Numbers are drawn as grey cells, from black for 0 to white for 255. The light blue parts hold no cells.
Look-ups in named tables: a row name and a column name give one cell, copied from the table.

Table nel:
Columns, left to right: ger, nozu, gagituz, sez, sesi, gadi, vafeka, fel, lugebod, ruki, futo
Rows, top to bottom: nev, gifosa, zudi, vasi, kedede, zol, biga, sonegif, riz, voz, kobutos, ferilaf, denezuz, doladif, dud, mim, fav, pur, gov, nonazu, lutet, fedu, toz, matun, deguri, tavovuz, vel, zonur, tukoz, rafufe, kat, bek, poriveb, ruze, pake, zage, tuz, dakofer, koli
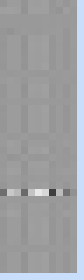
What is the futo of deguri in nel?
156
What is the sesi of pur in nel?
158
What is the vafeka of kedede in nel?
154
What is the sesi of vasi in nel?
153
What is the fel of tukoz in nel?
153
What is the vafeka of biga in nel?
160
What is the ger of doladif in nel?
150
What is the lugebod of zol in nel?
155
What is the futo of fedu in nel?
155
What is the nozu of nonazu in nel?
152
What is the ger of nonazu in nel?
154
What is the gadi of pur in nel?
157
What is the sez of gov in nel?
148
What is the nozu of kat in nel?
161
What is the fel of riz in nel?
150

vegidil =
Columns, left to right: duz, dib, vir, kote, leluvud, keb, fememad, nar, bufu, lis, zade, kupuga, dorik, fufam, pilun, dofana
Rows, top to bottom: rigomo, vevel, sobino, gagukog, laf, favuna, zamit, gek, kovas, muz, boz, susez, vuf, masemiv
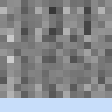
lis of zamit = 134
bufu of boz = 134
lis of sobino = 137
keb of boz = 129
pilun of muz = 119
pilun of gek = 143
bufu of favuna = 137
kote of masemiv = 96
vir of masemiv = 148
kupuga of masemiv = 121
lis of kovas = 147
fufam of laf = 144
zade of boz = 118

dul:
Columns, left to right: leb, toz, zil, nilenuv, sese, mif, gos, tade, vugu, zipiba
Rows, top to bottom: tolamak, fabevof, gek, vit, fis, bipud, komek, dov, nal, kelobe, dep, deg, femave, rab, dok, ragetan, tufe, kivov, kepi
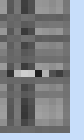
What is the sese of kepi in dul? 106
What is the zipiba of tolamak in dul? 119
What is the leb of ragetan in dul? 156
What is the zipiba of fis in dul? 120
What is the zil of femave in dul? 114
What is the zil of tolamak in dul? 117
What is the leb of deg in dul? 109
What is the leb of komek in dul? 140
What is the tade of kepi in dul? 102
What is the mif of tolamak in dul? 150
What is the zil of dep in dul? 186
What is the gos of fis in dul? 149
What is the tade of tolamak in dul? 140
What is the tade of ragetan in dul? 146
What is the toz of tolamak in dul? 89
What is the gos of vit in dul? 116
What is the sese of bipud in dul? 111

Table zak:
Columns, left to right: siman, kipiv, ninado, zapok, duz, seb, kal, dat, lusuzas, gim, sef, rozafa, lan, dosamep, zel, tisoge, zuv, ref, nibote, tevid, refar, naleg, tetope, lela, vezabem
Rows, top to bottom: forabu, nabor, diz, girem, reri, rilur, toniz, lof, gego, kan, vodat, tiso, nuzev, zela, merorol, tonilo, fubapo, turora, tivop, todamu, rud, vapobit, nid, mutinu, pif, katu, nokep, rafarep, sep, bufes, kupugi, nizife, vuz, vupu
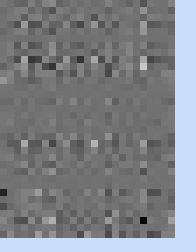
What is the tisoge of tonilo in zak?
117
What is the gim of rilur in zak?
114
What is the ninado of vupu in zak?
110
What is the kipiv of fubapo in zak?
117
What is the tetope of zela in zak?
114
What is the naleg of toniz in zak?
93
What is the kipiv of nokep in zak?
115
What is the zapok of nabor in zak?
127
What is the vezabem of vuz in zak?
123

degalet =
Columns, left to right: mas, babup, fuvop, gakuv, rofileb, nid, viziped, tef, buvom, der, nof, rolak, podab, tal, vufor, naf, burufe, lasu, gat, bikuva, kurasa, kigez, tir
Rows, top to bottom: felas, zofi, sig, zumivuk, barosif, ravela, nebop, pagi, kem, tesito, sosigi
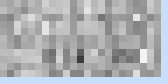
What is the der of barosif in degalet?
194
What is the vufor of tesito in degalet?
178
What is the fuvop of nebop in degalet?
142
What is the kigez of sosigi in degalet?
147
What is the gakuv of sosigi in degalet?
208
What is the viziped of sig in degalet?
158
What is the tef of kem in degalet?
124
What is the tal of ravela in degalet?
161
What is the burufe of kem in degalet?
106
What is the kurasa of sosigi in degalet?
150
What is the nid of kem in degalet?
204
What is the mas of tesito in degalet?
185
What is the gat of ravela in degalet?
168
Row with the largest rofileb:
sig

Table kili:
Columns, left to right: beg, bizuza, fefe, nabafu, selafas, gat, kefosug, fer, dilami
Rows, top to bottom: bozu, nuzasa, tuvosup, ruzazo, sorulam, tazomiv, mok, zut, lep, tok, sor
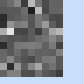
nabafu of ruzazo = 128
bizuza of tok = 45
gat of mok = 120
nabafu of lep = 82
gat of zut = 97
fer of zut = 94
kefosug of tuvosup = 103
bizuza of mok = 85
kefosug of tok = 97
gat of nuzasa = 188
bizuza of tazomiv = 84
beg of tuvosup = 44
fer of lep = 122
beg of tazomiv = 92
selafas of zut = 109
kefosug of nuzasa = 73
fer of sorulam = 166
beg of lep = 105
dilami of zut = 125
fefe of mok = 119

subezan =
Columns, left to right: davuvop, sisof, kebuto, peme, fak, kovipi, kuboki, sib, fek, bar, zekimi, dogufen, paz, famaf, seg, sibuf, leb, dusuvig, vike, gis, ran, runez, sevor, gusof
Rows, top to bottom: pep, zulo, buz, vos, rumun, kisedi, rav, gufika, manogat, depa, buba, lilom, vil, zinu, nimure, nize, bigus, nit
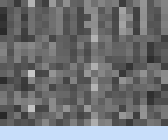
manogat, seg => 116
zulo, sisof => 86
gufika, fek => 99
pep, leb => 125
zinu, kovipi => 86
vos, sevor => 86
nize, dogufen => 86
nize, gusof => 119
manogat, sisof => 94
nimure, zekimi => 81
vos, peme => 80
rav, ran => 109
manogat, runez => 46
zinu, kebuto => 128
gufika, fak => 123
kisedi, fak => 69
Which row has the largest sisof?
buba

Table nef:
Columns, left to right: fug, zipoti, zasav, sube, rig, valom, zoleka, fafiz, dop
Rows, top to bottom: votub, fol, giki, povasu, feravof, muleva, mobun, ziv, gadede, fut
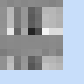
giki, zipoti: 185
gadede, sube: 149
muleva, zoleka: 137
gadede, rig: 96
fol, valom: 113
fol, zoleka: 181
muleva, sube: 137
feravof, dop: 220
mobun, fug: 135
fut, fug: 145
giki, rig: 90
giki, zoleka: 188
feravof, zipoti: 230
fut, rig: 86
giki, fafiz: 183
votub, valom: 136

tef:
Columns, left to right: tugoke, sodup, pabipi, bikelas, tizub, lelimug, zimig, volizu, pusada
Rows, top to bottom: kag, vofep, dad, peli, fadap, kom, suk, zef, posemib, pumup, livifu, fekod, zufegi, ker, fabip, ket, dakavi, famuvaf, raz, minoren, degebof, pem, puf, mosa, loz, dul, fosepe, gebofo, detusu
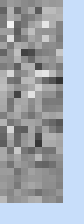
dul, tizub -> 152
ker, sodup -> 146
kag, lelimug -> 146
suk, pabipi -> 172
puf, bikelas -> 137
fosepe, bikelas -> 155

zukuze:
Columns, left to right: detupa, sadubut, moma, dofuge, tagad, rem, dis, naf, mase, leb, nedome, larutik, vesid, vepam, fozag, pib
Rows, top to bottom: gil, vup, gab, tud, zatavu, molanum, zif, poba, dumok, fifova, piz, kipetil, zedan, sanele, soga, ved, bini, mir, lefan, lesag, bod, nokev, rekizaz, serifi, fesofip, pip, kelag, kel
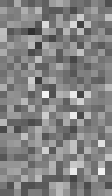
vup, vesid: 139
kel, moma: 140
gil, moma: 170
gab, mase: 162
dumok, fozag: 115
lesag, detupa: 137
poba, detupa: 171
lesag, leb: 90
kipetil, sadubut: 159
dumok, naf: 119
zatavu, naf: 154
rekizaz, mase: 163
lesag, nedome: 112
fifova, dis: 95
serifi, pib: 101
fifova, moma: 146
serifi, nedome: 200
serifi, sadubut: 149
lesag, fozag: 104
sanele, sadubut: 146

